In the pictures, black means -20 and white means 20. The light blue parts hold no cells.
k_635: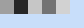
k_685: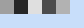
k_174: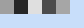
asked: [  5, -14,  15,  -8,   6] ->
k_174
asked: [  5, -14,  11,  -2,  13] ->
k_635

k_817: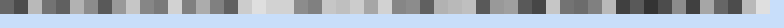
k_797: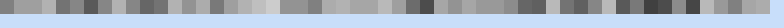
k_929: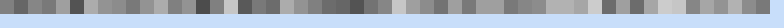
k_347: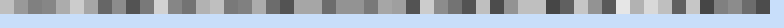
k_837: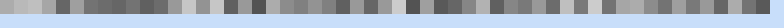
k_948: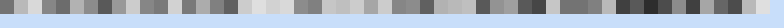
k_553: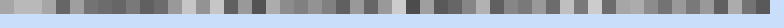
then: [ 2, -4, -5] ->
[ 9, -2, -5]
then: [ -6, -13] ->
[ -8,   2, -10]
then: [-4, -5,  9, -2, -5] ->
[ 1,  9, -6]

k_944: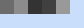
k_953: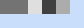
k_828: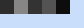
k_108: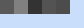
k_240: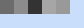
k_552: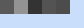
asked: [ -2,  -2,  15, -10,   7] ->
k_953
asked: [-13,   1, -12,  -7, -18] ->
k_828
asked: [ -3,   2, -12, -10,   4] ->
k_944

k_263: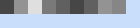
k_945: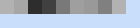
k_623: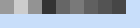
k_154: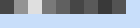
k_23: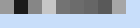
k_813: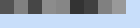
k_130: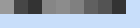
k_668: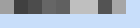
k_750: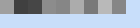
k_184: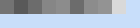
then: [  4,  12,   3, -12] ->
[-4, -1, -5]
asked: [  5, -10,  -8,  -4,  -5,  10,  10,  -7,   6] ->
k_668
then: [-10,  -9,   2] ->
[ 1,  7, -1]
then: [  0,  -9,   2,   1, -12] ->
[-10,   0,   4]

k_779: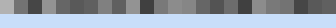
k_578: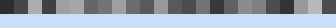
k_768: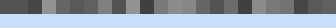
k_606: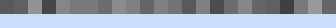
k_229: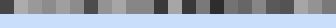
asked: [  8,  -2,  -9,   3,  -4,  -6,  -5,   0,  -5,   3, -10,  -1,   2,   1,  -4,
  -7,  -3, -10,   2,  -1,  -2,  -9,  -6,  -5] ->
k_779
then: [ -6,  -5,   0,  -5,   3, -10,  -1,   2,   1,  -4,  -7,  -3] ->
[-10,   2,  -1]
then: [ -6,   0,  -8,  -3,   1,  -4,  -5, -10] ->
[-1,  4, -4]
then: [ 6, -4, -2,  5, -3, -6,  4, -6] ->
[ -8,  -2, -11]
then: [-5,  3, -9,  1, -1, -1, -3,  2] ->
[ 0, -4,  0]

